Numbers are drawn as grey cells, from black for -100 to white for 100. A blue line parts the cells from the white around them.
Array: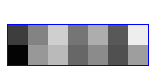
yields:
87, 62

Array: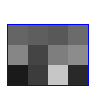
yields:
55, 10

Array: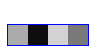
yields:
65, 34

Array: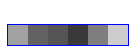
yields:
60, 26

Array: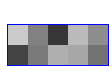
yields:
59, 47

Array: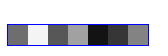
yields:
91, 26

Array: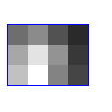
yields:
100, 78
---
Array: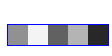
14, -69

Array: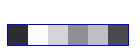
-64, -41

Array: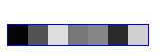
-97, 62

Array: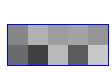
6, 57

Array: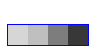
68, -56

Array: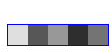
75, -9

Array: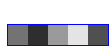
-10, -37

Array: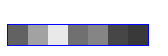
-23, -55

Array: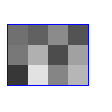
-12, 43
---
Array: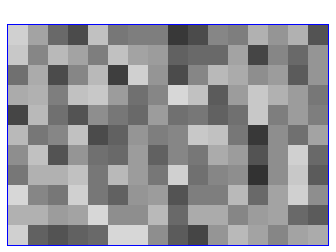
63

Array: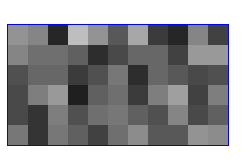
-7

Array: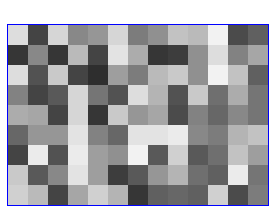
63

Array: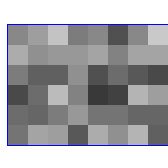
-9

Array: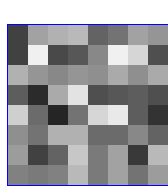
1

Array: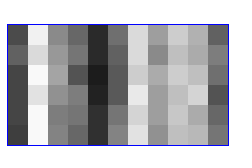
-51

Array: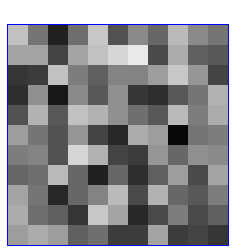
23
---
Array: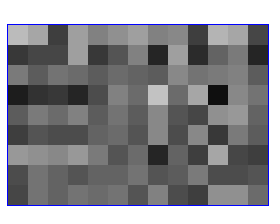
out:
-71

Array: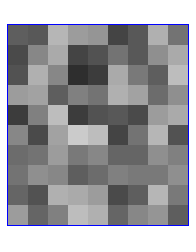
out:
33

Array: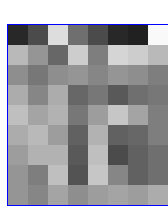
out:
45

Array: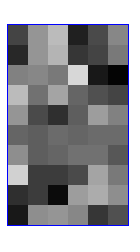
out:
-5

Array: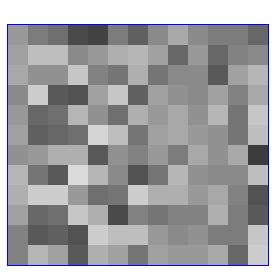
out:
8

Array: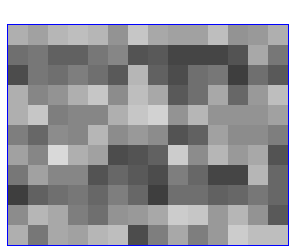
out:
-7

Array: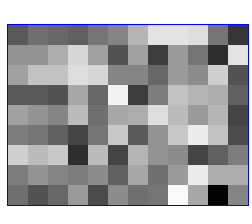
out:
78

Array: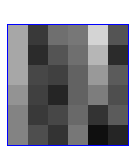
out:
-66
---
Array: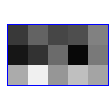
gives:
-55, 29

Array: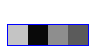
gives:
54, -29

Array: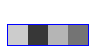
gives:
60, -9

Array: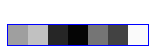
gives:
25, 96

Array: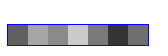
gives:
-25, -14

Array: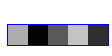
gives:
36, -63

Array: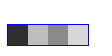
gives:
-63, 69

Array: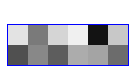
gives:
78, -15

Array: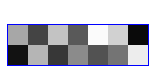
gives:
31, 86
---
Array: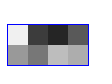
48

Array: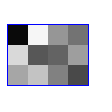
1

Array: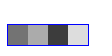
-53

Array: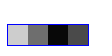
-94

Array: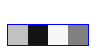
94

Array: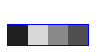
8
